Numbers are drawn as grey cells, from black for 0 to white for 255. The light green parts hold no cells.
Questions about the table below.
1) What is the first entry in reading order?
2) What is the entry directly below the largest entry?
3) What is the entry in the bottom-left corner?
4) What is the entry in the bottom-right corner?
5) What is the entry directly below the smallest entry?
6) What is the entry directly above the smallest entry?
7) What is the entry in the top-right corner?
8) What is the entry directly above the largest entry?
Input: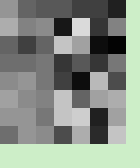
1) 149
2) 161
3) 110
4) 196
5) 119
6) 130
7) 32
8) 64

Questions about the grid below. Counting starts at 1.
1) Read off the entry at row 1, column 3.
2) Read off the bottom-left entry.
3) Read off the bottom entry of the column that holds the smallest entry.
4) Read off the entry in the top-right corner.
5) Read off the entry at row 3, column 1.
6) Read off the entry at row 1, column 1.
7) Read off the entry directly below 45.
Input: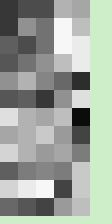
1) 76
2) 104
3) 190
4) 166
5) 95
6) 55
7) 223

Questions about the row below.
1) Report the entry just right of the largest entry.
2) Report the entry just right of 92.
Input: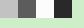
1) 41
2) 252

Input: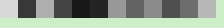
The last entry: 184
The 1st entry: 216
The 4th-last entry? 140

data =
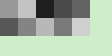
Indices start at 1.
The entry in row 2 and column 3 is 184
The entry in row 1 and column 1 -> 152
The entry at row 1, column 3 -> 30

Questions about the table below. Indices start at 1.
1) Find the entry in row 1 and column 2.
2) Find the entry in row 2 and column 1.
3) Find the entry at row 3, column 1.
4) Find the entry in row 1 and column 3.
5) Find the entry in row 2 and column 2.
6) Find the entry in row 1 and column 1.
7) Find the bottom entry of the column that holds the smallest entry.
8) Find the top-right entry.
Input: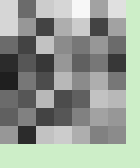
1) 107
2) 214
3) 107
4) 204
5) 151
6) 214
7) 151
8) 224

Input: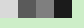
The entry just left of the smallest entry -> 127
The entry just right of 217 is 90

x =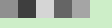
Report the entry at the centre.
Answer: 213
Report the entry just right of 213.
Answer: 101
